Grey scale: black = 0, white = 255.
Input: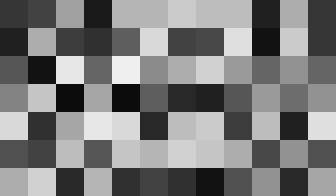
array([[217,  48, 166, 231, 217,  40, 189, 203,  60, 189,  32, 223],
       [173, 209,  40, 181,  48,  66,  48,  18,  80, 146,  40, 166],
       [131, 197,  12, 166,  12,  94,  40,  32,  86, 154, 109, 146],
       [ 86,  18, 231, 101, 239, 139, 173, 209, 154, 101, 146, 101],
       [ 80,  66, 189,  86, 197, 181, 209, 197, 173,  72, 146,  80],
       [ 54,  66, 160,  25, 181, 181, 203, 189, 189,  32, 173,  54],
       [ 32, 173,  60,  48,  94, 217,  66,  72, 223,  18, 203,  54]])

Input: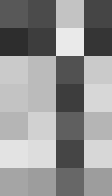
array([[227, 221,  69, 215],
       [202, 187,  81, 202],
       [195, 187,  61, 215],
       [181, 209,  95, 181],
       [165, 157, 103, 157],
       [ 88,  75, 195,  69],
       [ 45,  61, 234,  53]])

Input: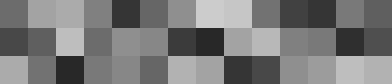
array([[171, 114,  40, 121, 135, 102, 178, 163,  53,  72, 143, 156, 190,
        178],
       [108, 163, 171, 128,  53, 102, 143, 204, 198, 114,  65,  53, 121,
         95],
       [ 72,  95, 190, 108, 143, 135,  59,  40, 163, 184, 128, 121,  47,
         79]])

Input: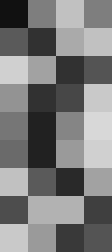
array([[208, 162,  49,  84],
       [201, 154,  57,  84],
       [193,  90,  41, 162],
       [147,  49,  71, 201],
       [118,  33, 133, 216],
       [106,  33, 154, 208],
       [ 90,  49, 170, 193],
       [ 77, 178, 178,  63],
       [ 17, 126, 193, 126]])

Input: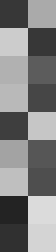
array([[204,  55],
       [191,  78],
       [185,  70],
       [177,  92],
       [163,  86],
       [ 62, 198],
       [ 55, 170],
       [ 48, 212],
       [ 35, 219]])

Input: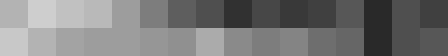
array([[200, 179, 163, 157, 157, 150, 144, 171, 138, 125, 132, 110, 102,
         41,  79,  87],
       [179, 206, 193, 185, 157, 125,  94,  79,  49,  71,  57,  64,  87,
         41,  79,  64]])

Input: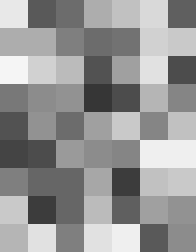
array([[245, 209, 187,  82, 160, 225,  76],
       [232,  89, 108, 173, 193, 217,  95],
       [201,  60, 102, 187,  95, 160, 146],
       [181, 225, 127, 225, 239,  89, 140],
       [173, 173, 127, 108, 114, 209, 201],
       [127, 102, 102, 167,  60, 193, 201],
       [120, 140, 146,  54,  76, 181, 133],
       [ 82, 146, 108, 160, 201, 133, 193],
       [ 68,  76, 154, 140, 133, 239, 239]])

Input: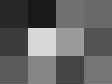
array([[ 91, 133,  68, 118],
       [ 60, 216, 155,  84],
       [ 39,  25, 111, 105]])

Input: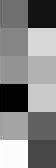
array([[252,  70],
       [163,  97],
       [148, 177],
       [133, 215],
       [112,  18],
       [  2, 201]])
